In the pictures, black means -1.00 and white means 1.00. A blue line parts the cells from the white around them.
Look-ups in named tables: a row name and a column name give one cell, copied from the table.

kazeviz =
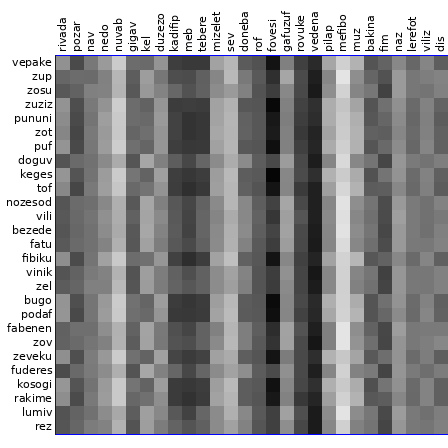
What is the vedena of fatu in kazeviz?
-0.79
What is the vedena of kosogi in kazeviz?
-0.62
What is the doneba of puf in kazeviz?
-0.31
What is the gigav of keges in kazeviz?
-0.08
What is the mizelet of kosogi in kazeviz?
0.24
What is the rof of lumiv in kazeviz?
-0.30
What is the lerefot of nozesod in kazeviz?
-0.04
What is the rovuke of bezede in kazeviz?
-0.42
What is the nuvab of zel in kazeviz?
0.45
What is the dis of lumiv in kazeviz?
-0.01
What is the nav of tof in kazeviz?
-0.05

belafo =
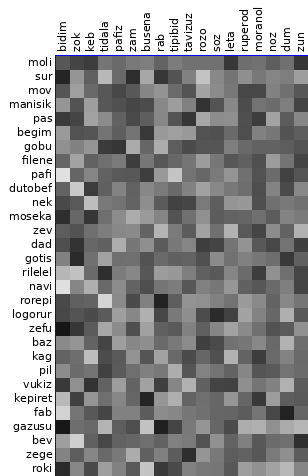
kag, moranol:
-0.52
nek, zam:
-0.22
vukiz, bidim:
-0.55
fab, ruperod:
-0.28
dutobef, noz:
0.03
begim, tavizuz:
0.20
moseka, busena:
0.21
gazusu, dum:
0.33
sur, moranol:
-0.06
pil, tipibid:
0.36
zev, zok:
-0.35
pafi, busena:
-0.51
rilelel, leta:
0.04
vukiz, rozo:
-0.24
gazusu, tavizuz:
-0.05
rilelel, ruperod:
-0.15
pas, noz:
0.27
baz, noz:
-0.18
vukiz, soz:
-0.47
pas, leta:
0.12

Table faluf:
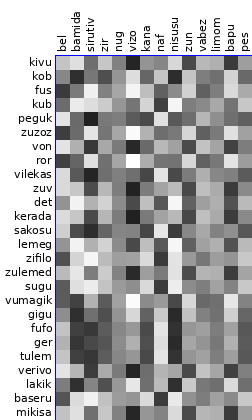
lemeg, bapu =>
-0.36
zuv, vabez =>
0.50
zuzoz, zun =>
0.68
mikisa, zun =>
-0.42
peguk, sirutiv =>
-0.74
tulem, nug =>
0.06
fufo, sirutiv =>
-0.56
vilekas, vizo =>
-0.13

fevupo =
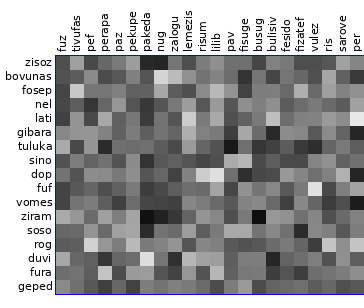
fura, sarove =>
-0.03
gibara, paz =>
-0.24
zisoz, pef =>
-0.43
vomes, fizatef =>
0.07
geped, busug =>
-0.40
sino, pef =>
-0.22
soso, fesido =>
-0.11
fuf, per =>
0.28
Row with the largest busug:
vomes

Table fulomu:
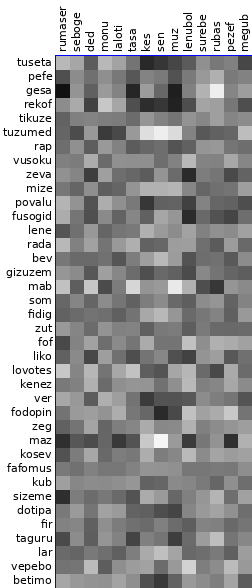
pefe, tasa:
-0.32
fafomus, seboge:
-0.11
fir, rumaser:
0.02
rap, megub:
-0.14
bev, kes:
0.24
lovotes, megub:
-0.16
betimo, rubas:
-0.01
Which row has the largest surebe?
gesa

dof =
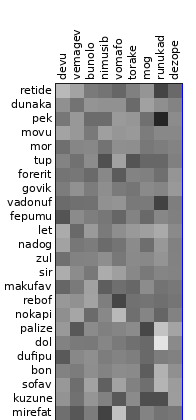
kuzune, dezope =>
0.23
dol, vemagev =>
-0.04
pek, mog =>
-0.12
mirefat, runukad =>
-0.10
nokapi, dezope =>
0.02
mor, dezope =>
0.03

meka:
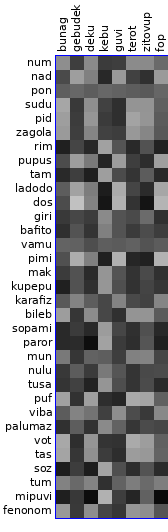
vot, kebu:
-0.59
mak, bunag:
-0.54
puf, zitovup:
0.29
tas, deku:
0.13
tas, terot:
0.22
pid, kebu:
-0.54
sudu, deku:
0.12
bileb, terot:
0.16
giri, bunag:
-0.55
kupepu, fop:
-0.58
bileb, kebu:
-0.44
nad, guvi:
0.20
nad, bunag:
-0.42

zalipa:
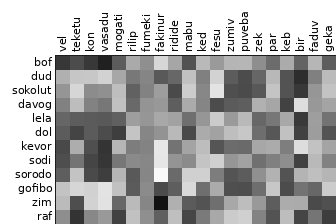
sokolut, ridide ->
-0.42
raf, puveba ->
0.63
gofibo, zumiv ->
-0.38
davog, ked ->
0.04
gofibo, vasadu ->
0.78
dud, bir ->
-0.65
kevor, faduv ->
0.52
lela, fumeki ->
0.18
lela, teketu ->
-0.27
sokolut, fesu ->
0.78
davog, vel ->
0.01
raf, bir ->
-0.46
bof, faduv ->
0.43
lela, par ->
-0.07
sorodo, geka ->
0.42
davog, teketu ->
0.48
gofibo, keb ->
-0.40
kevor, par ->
0.34
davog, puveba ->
-0.26
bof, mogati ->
-0.28

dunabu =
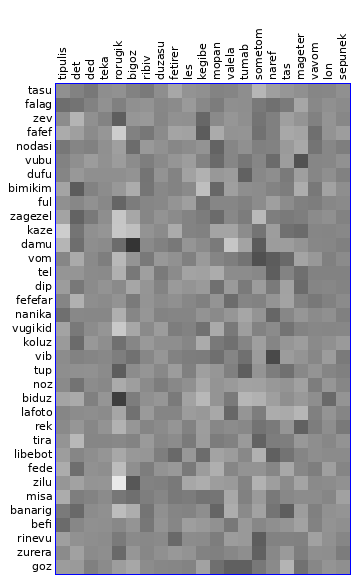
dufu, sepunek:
0.01
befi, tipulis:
-0.16
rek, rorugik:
0.40
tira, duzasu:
0.06
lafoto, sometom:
-0.02
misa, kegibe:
-0.10
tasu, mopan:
0.03
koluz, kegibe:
0.34
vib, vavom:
0.06
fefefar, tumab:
0.04
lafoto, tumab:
0.17
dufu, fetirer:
0.03
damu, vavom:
0.06
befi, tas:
0.17
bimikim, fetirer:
0.03
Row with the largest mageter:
lafoto

